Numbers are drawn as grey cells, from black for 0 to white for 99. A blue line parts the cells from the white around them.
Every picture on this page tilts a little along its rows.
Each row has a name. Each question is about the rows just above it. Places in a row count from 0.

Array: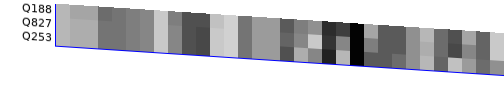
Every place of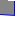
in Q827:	6 8 17 20 29
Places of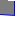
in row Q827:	5 22

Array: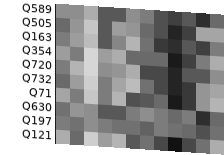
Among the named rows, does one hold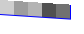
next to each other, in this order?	no
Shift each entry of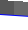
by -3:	[31 38]
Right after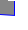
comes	[70]
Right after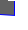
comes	[48]

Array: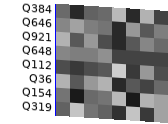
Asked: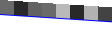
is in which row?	Q384
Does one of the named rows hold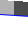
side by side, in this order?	no
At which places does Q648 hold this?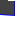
4 5 6 7

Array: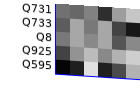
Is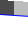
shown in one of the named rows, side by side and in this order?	no
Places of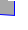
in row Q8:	1 3
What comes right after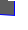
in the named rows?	[65]
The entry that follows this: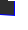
[61]
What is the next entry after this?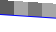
[26]
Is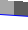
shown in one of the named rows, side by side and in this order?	no
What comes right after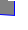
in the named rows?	[18]

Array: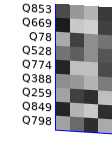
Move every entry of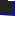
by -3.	[11]
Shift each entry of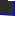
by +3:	[21]
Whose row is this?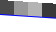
Q853

